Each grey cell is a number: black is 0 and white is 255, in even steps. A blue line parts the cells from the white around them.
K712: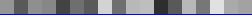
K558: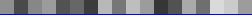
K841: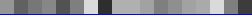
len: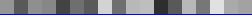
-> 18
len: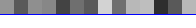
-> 14

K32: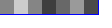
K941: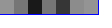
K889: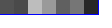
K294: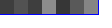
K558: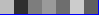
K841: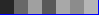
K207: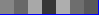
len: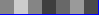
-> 7
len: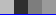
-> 4
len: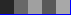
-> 5
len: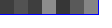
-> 7
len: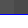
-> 2
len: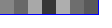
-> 7
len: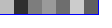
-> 7

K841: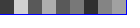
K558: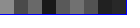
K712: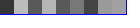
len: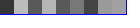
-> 9
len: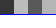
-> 4
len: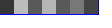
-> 7
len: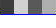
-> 4
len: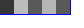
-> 5
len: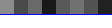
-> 8

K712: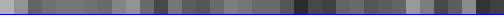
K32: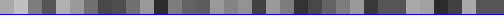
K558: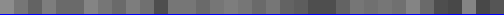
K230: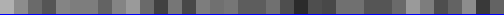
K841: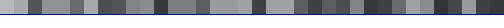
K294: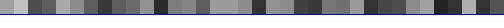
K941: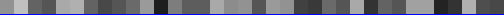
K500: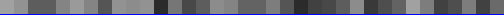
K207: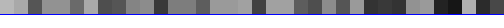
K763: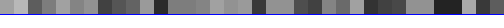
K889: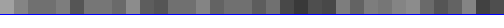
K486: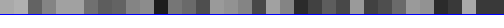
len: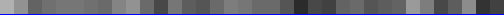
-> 36
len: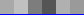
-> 6
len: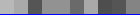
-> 10
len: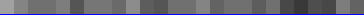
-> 26
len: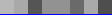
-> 8

